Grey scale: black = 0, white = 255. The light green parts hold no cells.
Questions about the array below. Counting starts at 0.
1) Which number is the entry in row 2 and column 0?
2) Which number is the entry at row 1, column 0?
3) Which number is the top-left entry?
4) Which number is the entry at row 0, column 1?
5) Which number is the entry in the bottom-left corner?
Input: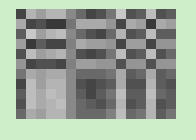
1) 93
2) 170
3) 69
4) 180
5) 105

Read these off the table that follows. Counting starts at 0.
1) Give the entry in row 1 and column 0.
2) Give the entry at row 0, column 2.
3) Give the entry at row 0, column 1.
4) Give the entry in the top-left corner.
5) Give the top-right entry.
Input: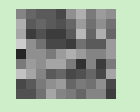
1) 175
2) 90
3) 102
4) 132
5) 143

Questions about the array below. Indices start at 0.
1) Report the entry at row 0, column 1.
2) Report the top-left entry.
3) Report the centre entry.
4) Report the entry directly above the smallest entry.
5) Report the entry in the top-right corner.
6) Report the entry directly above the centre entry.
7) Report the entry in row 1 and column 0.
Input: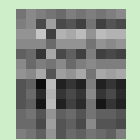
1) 137
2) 116
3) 147
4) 168
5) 137
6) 106
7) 126
